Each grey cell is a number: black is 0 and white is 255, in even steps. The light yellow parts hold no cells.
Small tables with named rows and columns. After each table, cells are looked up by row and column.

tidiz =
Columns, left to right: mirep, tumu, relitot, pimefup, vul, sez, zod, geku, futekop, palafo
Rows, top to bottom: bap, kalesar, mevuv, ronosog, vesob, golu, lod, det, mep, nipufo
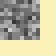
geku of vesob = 57
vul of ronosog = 114
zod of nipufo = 110
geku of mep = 172
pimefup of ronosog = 112
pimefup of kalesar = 116
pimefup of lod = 164
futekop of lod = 186
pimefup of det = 164

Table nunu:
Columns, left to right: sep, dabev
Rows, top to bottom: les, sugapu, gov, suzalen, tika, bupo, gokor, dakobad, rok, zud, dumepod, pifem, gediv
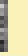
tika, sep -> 76
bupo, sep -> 113
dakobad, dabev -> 145
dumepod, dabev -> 105
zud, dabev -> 125
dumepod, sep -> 40
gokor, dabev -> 109
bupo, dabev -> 98
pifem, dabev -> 114
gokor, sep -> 78
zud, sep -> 133
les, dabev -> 95
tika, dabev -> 107
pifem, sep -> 74
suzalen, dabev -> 122
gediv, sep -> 59
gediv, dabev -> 102
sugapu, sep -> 200
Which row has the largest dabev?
dakobad

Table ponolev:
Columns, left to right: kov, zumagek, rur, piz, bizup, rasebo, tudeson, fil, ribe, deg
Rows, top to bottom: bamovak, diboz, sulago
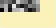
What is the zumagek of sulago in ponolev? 183
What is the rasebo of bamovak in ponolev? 143
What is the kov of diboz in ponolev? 139
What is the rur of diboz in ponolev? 37
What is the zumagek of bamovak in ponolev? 126
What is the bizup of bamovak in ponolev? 203
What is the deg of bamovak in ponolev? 186
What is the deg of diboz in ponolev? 146
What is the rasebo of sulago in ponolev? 212
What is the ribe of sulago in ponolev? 52
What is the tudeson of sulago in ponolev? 81
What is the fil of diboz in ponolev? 130
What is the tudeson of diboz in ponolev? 58
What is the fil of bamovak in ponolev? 56
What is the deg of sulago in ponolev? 137
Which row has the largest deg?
bamovak

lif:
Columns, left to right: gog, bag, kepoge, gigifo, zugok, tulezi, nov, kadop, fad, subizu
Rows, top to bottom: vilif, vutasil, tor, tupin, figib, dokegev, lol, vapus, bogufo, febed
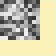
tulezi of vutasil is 223
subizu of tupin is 189
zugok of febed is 205
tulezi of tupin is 212
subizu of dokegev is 198
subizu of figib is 216
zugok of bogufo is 104
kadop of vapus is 76
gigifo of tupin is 161
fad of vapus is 122
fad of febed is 161
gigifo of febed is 74
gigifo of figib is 221
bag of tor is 143
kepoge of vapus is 88
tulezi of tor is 101
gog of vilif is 163
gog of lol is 180
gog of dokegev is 59
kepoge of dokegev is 128
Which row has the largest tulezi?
febed

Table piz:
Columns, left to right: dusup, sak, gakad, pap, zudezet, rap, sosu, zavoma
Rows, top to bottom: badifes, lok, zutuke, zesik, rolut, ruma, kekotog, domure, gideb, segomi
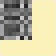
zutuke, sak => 94
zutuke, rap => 132
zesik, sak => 124
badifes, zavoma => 140
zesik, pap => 139
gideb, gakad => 75
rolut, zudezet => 46
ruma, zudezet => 140
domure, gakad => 78
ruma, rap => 94
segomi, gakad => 152
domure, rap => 182
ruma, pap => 116

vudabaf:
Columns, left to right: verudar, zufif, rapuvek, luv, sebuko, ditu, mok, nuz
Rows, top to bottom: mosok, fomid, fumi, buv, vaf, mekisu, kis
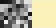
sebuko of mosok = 198
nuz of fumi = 233
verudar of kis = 36
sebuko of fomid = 37
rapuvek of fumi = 26
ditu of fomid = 67
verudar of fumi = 197
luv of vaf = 75
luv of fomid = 101
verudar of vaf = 113
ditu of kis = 68
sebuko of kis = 181

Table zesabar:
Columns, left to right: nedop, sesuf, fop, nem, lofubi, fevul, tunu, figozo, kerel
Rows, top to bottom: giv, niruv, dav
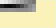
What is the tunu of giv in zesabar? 143
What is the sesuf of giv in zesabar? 229
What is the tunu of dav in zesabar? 139
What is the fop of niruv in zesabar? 10
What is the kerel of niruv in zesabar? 155
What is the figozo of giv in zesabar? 128
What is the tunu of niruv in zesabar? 107
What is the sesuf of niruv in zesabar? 13
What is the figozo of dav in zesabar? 146
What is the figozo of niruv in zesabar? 137
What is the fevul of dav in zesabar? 137

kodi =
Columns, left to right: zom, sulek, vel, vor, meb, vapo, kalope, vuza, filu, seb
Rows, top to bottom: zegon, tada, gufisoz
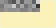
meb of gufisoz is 148
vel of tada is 160
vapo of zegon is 94
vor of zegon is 85
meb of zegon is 165
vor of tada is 202
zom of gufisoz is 135
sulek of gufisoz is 150

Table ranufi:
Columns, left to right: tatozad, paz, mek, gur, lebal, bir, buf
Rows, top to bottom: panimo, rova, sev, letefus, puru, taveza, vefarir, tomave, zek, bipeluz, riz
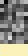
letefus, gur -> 45
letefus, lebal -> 176
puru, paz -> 84
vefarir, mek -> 100
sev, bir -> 106
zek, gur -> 41
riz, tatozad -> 116
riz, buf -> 69
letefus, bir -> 162
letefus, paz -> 61
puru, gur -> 52
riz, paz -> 144
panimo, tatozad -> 178
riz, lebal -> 154
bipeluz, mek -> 218
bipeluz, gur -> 74

